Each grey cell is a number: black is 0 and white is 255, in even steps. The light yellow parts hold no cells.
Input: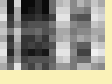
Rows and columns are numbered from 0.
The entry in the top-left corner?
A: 181
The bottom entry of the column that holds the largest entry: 152
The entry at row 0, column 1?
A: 22
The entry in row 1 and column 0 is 197
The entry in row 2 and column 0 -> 228
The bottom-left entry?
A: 168
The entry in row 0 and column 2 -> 212
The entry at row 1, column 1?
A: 22
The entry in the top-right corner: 168
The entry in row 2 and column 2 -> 168
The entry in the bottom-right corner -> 137
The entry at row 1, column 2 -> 168
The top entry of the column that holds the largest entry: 197
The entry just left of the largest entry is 66

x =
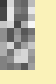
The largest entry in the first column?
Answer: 198
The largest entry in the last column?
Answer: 246
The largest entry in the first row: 214
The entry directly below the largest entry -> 114
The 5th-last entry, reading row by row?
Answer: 129
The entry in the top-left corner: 58
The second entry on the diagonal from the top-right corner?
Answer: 114
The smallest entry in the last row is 87
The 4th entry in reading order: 101
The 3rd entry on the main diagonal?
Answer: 101
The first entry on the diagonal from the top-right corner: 186
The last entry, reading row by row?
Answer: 158
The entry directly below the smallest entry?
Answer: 72
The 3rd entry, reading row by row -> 114
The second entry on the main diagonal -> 230

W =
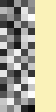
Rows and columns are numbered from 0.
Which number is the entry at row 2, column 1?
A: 144
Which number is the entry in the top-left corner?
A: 53
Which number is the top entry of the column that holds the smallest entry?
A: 144
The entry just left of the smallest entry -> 37
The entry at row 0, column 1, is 37
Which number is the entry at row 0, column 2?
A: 158
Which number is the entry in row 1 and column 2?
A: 37
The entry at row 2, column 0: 96
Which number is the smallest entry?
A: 11
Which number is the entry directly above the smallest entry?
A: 112
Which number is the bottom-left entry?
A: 185

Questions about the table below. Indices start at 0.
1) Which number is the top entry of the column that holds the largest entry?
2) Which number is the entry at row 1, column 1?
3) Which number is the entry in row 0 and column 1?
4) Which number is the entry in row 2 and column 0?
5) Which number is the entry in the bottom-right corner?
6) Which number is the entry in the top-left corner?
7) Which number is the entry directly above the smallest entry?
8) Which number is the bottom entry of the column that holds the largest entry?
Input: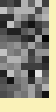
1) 194
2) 131
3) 75
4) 48
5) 19
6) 62
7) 131
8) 88

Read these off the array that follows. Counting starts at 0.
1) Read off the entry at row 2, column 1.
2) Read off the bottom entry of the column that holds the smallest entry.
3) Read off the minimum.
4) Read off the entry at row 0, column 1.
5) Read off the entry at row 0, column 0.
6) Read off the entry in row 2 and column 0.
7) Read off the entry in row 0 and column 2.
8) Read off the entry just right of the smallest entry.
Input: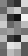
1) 46
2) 160
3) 17
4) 75
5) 131
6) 174
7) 46
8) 244

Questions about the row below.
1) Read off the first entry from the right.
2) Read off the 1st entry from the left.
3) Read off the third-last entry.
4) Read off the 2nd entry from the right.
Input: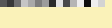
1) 211
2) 87
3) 15
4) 238

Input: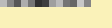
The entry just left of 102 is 117
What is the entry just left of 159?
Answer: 62
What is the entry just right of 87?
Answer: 173

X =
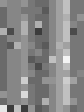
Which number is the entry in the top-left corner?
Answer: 147
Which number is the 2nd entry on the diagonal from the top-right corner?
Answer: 119
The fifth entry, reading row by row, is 119
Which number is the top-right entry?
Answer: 119
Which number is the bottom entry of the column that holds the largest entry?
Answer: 147
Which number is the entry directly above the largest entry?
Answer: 192
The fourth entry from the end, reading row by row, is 161
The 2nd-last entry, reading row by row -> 106
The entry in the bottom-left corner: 231
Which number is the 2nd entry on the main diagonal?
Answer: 134
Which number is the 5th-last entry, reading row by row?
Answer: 134
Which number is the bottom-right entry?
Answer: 119
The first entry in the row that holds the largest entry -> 106
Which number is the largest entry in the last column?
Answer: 147
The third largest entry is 218
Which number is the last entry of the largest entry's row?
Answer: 119
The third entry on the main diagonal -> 134
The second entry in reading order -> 134
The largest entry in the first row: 192
